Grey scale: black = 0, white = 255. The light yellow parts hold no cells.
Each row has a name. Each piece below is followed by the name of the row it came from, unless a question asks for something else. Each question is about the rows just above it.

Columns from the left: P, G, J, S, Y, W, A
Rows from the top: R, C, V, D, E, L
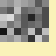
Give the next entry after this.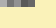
[117]
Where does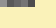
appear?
D
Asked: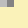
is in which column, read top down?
J
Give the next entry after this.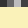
[189]
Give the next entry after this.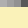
[131]
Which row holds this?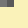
C
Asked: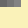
C

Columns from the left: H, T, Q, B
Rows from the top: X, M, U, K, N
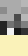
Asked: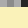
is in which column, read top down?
H
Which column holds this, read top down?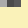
Q
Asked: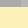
X
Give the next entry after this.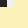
[23]

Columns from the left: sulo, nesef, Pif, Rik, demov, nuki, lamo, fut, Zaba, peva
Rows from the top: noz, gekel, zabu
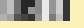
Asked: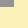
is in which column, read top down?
fut
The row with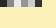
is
noz
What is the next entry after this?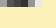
[123]

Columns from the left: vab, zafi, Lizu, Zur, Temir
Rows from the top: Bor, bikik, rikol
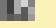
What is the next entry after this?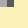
[171]
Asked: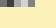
Bor
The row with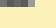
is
rikol
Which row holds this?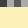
bikik

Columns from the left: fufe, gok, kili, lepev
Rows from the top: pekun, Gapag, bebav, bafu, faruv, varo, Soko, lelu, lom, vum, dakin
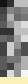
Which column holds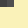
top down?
fufe
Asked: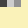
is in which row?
Soko

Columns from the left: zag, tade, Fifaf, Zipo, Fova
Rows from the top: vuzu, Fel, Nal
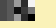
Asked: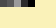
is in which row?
Nal
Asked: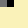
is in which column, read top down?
Fova

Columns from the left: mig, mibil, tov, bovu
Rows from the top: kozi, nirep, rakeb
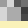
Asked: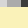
nirep
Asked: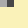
rakeb
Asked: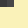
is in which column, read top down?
bovu

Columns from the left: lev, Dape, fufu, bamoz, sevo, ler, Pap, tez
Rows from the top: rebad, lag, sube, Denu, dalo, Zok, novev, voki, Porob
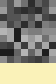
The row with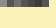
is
Porob
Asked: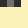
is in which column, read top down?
bamoz
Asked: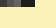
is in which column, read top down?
fufu

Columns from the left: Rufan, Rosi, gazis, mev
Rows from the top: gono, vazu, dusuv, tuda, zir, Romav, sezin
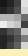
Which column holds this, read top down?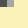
gazis
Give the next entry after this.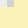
[197]
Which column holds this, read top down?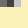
mev
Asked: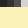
vazu

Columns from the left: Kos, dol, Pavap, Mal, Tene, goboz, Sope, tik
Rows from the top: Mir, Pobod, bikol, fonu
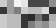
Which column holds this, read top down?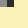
tik
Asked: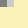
Pobod
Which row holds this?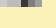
fonu
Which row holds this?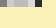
Pobod
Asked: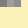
fonu
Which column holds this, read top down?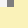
Pavap

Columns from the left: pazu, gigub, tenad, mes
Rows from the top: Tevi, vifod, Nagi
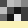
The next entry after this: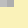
[132]
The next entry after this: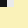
[59]
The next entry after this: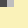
[174]
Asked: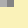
Tevi

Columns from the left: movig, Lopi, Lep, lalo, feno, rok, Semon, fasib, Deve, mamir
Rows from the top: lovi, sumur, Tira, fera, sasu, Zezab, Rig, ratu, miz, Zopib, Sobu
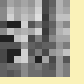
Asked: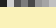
ratu
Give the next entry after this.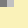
[193]
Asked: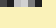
miz
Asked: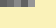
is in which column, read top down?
fasib

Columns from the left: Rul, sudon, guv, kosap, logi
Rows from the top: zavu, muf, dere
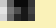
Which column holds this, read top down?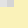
Rul
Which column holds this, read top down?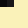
kosap
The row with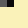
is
zavu
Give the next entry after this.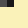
[66]

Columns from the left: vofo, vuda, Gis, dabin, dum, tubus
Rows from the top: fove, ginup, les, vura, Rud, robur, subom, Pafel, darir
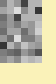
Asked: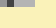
les
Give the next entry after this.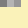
[67]
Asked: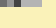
les
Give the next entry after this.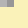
[67]
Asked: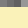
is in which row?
Pafel
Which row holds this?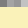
vura
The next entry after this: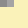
[139]

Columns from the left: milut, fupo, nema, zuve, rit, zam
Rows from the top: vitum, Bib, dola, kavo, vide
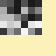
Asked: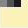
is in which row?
dola
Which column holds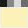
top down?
nema
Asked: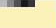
dola
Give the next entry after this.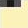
[26]

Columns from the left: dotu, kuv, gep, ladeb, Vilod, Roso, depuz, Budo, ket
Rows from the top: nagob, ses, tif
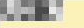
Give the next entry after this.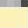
[74]
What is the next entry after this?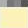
[118]

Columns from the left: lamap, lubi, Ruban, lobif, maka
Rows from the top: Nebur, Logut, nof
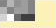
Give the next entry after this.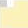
[106]
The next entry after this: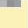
[132]
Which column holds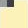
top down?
lobif
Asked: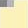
Nebur
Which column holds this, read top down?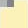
lubi

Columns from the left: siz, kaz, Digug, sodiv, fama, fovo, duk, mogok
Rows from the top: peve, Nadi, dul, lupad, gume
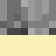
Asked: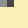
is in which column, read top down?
Digug
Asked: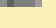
lupad

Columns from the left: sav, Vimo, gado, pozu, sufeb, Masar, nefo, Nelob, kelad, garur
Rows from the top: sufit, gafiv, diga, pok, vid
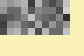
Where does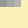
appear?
sufit
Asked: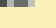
vid
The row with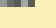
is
pok
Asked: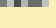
vid
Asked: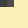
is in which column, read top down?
sav
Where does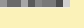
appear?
gafiv
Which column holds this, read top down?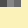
kelad

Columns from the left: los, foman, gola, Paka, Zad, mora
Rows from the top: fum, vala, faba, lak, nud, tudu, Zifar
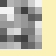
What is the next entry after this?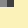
[136]
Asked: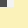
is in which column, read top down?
los
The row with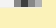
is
vala
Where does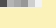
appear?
fum

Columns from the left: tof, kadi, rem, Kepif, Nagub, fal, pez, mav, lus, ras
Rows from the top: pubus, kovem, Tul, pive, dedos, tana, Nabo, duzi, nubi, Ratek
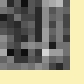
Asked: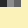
Tul
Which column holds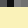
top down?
kadi
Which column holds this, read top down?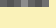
Nagub
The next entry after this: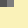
[54]
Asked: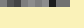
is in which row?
Nabo
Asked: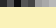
pubus
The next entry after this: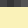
[41]

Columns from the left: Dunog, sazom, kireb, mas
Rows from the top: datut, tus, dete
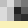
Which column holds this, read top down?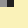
kireb
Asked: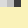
dete
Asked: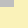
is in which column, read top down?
sazom
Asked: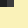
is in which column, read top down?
kireb
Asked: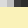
dete
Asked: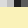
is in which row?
tus

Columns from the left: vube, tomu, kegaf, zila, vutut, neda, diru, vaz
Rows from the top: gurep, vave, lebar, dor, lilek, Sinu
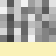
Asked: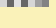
lilek
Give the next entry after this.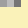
[226]
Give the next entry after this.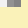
[159]
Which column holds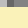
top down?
diru
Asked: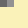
dor
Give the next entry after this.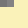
[159]
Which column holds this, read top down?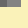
diru

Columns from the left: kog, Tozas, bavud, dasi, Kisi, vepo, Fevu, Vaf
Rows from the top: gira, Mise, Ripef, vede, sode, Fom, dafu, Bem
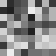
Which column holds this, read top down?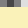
Fevu
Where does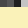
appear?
sode

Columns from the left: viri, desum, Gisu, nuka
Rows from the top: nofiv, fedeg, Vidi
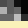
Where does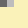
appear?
Vidi
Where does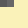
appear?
fedeg
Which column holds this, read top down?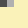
viri
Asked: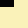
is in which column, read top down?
nuka

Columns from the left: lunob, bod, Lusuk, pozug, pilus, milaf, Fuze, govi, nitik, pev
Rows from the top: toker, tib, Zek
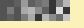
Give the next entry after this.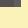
[154]
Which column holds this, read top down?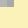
pilus
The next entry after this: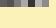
[109]
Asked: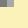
Zek

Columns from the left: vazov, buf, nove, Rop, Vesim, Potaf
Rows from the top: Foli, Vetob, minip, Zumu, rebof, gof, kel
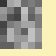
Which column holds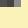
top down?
nove
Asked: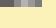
kel
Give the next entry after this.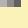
[193]

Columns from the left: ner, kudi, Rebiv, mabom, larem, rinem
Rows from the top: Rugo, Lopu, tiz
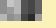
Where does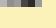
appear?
tiz
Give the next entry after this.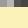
[99]
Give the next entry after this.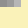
[83]
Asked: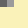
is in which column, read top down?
rinem
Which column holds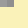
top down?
kudi

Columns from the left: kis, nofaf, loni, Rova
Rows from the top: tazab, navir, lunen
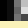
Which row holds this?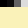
navir
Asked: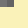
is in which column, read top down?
loni
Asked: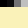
tazab
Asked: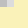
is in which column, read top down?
Rova

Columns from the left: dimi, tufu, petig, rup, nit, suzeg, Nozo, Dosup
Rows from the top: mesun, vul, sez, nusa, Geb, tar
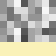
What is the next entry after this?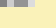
[232]
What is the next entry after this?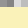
[232]
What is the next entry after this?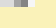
[176]

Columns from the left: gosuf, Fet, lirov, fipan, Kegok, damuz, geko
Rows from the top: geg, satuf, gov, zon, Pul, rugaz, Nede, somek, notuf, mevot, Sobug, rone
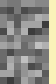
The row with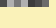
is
Pul
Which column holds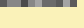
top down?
gosuf
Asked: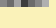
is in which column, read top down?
geko
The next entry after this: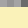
[135]
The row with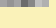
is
Nede
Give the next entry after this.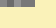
[135]
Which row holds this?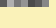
mevot

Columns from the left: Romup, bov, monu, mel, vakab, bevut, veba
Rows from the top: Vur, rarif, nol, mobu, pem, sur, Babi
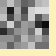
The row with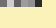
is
mobu
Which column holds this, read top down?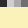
bevut
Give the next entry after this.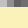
[181]
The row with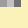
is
Babi

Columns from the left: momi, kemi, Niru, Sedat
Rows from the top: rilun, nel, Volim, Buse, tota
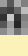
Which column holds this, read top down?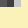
kemi
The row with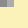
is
tota
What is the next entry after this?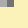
[156]
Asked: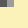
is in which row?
Buse
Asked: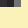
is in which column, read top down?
Niru

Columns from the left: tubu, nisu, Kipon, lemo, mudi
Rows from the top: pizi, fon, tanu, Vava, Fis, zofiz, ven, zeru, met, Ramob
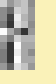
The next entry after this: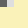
[195]
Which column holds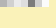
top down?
Kipon
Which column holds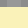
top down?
mudi
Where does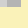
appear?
zofiz
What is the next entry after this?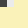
[180]
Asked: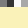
met
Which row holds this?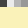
tanu

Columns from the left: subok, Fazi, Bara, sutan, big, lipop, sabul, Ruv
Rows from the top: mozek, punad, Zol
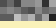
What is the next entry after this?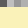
[105]
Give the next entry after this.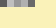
[163]
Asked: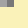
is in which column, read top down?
Ruv
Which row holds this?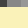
mozek
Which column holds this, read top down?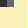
sabul
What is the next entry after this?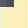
[135]
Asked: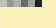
Zol

